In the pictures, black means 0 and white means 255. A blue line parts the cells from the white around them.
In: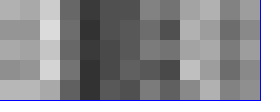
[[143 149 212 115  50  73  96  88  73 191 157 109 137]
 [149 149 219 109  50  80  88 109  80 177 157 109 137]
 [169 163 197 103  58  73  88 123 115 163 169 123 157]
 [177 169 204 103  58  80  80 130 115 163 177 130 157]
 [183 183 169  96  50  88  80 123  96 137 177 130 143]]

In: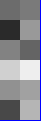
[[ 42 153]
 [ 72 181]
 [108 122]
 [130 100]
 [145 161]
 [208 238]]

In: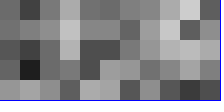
[[ 86  65 107 179  78  78 121 150 179 187 171]
 [100  30 107 121  78 157 150 113 134 164 127]
 [107  65 121 171 113 107 127 134 171 205  94]
 [113 127 142 193 134 134 100 157 199  94 142]
 [150 164 142  94 171 164  86 142  86  59  78]]

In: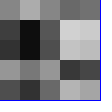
[[ 50  14  78 195 188]
 [ 62  14  86 209 203]
 [ 78  50 105 180 165]
 [134 172 134 105 113]
 [150 120 150  56  70]]

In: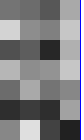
[[ 46  60  46 162]
 [ 80  93  39 176]
 [108 169 116 135]
 [116 108  87 169]
 [135 223  66  33]
 [182 141 147 198]
 [211 141 128 198]]

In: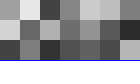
[[ 67 126  51  81  97  74 182]
 [160 232  67 134 203 190 126]
 [211 103 176 110 147  89  44]]

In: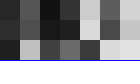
[[ 31 191  65 106  59 218 226]
 [ 39  85  18  52 204  93 211]
 [ 46  79  24  31 218  73 198]]

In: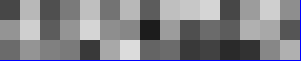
[[ 71 184  79 122 191 115 184  92 191 199 213  71 156 207 142]
 [107 148 128 122  57 168 220 100 107  57  65  42  50 135 176]
 [148 207  92 148 213 142 135  28 156  79 107  92 176 168  85]]

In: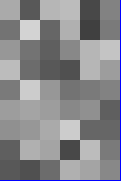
[[ 88  80 108 176 164 136]
 [ 95 176 164  72 188 122]
 [115 211 102 176  64 122]
 [122 204 151 115 122 130]
 [144 151 170 204 102 102]
 [151 115  95 136 182 196]
 [157 164 157 136 144  95]
 [170  88 182 188  72 130]
 [188 108  88  80 182 157]]
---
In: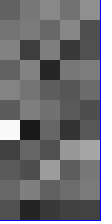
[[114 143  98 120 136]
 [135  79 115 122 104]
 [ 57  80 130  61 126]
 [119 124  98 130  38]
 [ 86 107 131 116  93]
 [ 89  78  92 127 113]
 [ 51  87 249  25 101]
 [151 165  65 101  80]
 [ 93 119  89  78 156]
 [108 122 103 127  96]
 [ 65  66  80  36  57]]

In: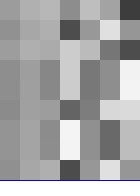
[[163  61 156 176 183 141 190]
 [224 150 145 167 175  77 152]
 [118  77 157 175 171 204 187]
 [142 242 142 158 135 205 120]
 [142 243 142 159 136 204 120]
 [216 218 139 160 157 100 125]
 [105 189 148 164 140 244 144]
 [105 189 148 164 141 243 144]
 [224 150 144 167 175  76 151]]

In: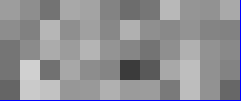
[[146 169 157 142 115 168 163 131 109 118 184 149]
 [132 130 141 129 182 143 160 136 176 143 137 147]
 [146 137 117 139 171 156 180 148 134 116 143 176]
 [145 131 116 208 113 167 141 133  59  89 168 190]
 [146 103 101 202 194 151 153 176 155 156 122 189]]

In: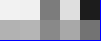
[[223  28 242 240 124]
 [168 115 178 181 137]]

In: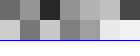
[[193  71 107 150  40 146 178]
 [233 242 205 119 200 127 158]]

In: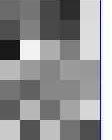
[[ 44 218 106 117  71]
 [ 66 221  79 129  73]
 [125 221  24 241 174]
 [155 152 186 153 132]
 [134 156 117  97 134]
 [164 213  91 183 112]
 [114  78 201  82 192]]

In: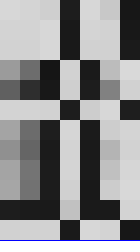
[[200  23 215 212 207  29 215]
 [210  24 211 211 215  25 212]
 [209  27 210 210 215  25 209]
 [188 217 155 109  21 210  26]
 [129 209  96  46  24 207  29]
 [215  30 211 211 210  29 205]
 [205 212 164 108  30 214  27]
 [180 210 144 101  27 211  26]
 [192 214 164 116  28 212  27]
 [204 216 166 114  28 208  25]
 [ 26 211  29  27  26 193  26]
 [211  23 209 210 210  26 215]]

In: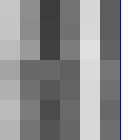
[[214  94 197 141  60 114]
 [215  94 196 139  62 113]
 [223  99 187 154  64 124]
 [218 119 164 105 104  96]
 [216 112 176 113  89 100]
 [216 105 186 124  76 106]
 [216 110 179 116  85 103]]

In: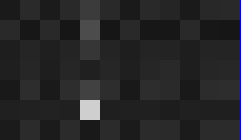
[[ 40  41  26  42  27  41  59  41  26  41  37  26]
 [ 23  22  41  23  41  22  76  22  41  23  23  41]
 [ 36  36  30  37  31  36  54  36  30  36  35  30]
 [ 38  39  31  38  30  38  32  38  31  38  41  30]
 [ 44  45  25  45  26  45  65  45  25  45  42  25]
 [ 31  31  32  33  34  32 207  31  32  32  29  32]
 [ 43  43  27  43  27  43  25  43  27  43  42  27]]
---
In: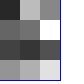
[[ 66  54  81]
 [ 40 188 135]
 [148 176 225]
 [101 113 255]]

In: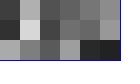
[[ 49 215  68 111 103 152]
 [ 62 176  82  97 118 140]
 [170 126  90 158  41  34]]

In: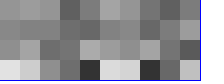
[[143 164 110 116 171 156 143 164 116  90]
 [136 130 130 110 104 130 136 104 124 156]
 [226 205 143 110  51 219 212  51 104 192]
 [149 156 149  96 124 164 149 116  96 124]]

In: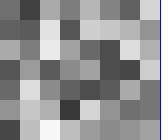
[[ 85 155  91 139 162  77  71 206]
 [105 220 139  97  77  91 170 118]
 [111  64 170 125 182 132  97 212]
 [147 198 176  56 212 147 111 118]
 [ 97  91 226  85 206 198 182 147]
 [170 125 233 162 105  77 220 176]
 [ 71 190 247 190 155 139 147 162]]

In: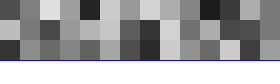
[[189 121  72 152 181 197  92  52 210 113 173  72  79 121]
 [ 52 140 106 133  99 166  79  44 203 146 106 203  64 159]
 [ 79 127 224 159  36 203 152 210 173 133  29  58 173 121]]

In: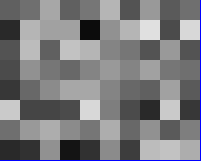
[[202  69  69  75 216 126  75  41 202  55]
 [ 83 188  96 194 181 132 118  83 153  83]
 [ 75 145 118 104 132 153 132 161 118 111]
 [ 55 104 139 167 167 132 104  96 161  90]
 [ 41  49 145  20  49 139  61 188 194 173]
 [ 41 181 161 161  12 145 181 224  75 216]
 [ 96 111 167  96 118 181  83 153  90 111]
 [111 153 173 139 118 173 104 145  90 126]]

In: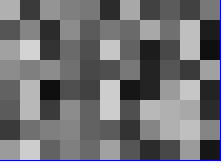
[[ 98 184  15  79  65 205  22  35 155 198  35]
 [ 85 133  43 140  91 120 106 168 112 191  28]
 [161 211  51 106  79 198  98  28  72 191  15]
 [ 91 184  58 140  98 205  79 184 176 168  43]
 [155 205  98 127 106 161  85  43  72 155  22]
 [ 58 112 127 133  98  91  51 133 176 191 133]
 [140 127 140 112  72  79 120  35  85  58 161]
 [176  58 148 127 120  43 168  65  91  65 120]]
